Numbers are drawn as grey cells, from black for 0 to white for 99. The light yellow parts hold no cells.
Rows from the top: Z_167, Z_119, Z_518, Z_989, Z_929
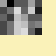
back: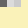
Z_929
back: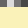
Z_119
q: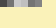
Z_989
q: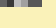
Z_518

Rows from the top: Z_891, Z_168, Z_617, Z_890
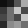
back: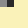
Z_890
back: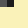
Z_891
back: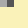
Z_891
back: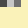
Z_168
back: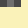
Z_617

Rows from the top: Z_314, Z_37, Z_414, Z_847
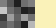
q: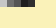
Z_37
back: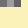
Z_414
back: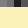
Z_314
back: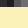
Z_37

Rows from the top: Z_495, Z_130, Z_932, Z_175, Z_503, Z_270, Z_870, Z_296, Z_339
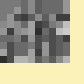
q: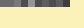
Z_270
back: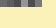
Z_870
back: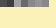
Z_175
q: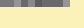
Z_130
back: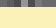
Z_870
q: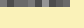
Z_870
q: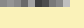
Z_175

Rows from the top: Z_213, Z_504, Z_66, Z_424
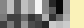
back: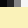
Z_213
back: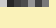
Z_424
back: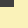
Z_66
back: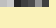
Z_424
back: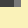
Z_66
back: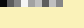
Z_504
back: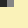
Z_213

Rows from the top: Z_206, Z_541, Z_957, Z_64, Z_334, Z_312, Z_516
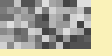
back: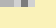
Z_541
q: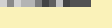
Z_516

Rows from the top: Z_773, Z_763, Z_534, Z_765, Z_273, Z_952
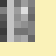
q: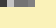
Z_273
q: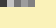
Z_773
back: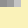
Z_765
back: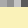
Z_534
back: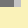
Z_273
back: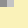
Z_534

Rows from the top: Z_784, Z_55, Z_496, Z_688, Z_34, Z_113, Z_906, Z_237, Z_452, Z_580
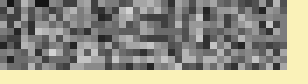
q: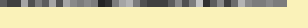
Z_496
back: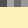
Z_580
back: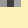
Z_784
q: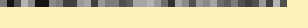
Z_784

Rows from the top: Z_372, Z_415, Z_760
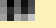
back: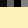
Z_372
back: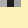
Z_760
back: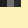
Z_415

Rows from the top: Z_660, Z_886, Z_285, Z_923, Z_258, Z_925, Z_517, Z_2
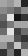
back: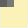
Z_886
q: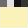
Z_285
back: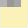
Z_660

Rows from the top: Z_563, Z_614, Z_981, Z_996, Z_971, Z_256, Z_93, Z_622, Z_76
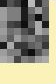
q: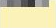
Z_971
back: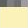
Z_256
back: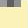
Z_256
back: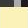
Z_93
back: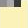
Z_971
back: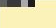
Z_93
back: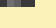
Z_93

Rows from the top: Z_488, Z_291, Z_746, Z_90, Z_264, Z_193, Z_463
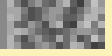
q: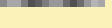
Z_291
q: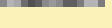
Z_746
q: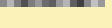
Z_488
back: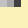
Z_90
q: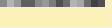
Z_463

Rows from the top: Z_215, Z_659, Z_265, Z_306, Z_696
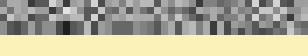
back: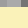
Z_215
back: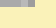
Z_265
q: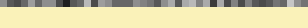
Z_696

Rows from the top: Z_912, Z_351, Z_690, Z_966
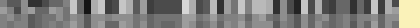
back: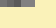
Z_966
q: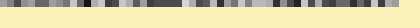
Z_351
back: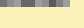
Z_966
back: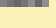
Z_966
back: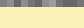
Z_966
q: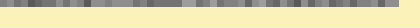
Z_690

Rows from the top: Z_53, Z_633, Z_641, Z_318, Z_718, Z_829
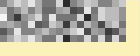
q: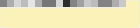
Z_53
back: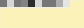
Z_829
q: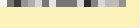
Z_641

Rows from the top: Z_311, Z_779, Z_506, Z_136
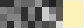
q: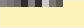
Z_779
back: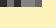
Z_506
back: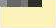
Z_311
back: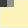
Z_311
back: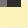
Z_311

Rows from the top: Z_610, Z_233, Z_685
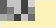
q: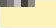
Z_233
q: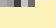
Z_685
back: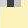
Z_610
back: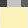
Z_610

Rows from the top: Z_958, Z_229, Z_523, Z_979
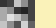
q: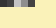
Z_958
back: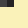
Z_229
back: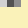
Z_979

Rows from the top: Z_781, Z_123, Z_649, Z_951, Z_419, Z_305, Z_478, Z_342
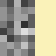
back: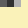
Z_951
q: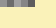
Z_342
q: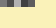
Z_781
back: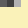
Z_781
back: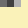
Z_305
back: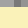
Z_649
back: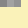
Z_478

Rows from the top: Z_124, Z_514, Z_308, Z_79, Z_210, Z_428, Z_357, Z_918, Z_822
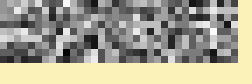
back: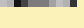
Z_918
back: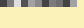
Z_822
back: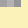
Z_124
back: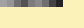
Z_79
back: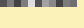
Z_822
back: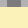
Z_79

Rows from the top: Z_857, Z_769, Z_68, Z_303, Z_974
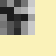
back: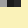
Z_68
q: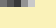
Z_303
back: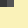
Z_303
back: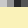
Z_974

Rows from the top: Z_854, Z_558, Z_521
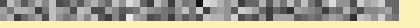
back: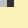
Z_521
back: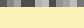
Z_558
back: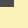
Z_558
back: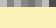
Z_521

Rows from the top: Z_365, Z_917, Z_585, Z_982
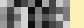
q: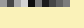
Z_917

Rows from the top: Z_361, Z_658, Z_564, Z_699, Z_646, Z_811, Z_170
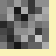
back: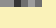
Z_361
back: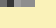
Z_646
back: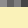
Z_699
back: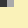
Z_658
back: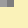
Z_658

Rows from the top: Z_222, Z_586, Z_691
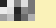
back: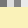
Z_222
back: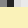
Z_586
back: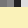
Z_586

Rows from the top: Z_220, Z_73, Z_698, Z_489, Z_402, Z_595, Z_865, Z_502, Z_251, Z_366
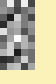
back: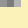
Z_489
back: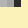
Z_489
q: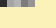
Z_489
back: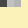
Z_366
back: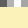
Z_595

